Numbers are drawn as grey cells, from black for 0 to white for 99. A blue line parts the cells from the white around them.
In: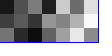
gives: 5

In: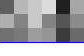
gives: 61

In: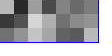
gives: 76

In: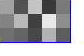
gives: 28

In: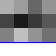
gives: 57

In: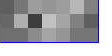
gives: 54

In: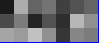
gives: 75
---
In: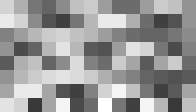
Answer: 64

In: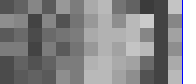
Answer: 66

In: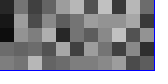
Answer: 18

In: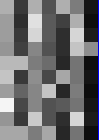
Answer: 11

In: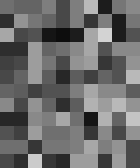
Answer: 28

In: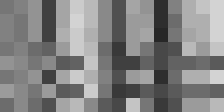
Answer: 38

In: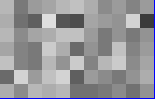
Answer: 67
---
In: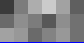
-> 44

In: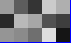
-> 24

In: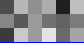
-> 48

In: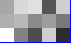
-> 47

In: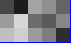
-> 52

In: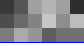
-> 73

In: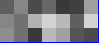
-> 82

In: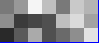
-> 63

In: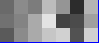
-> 62
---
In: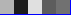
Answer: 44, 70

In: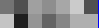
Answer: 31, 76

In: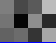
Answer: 73, 38

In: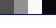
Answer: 4, 31

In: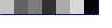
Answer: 2, 76

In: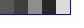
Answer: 85, 34

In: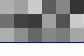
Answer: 20, 68

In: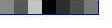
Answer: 47, 53

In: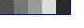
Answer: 16, 31
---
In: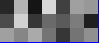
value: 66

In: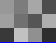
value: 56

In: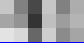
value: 40

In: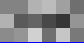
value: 81

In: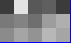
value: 57

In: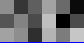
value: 18
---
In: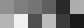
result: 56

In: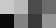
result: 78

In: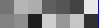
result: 45

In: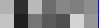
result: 69

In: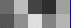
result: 41

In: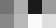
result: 45

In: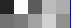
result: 14
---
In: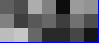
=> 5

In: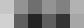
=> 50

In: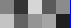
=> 54

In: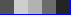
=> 14

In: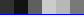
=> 71

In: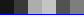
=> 32

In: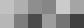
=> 79

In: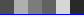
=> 83
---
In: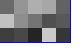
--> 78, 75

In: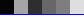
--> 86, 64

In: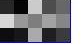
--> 83, 79

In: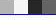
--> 95, 70

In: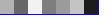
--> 94, 76

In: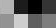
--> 80, 70

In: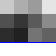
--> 89, 78
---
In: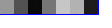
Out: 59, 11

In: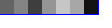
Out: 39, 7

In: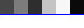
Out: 27, 4

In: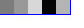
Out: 48, 70

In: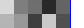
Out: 84, 31

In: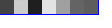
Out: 26, 36

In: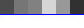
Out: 29, 19
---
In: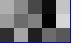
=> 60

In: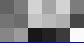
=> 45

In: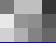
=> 90

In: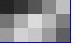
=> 45

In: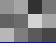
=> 38

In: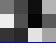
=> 92
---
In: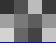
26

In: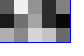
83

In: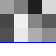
67

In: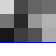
32

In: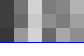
82

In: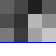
63

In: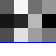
61

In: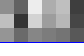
52

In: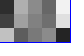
47

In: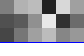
62
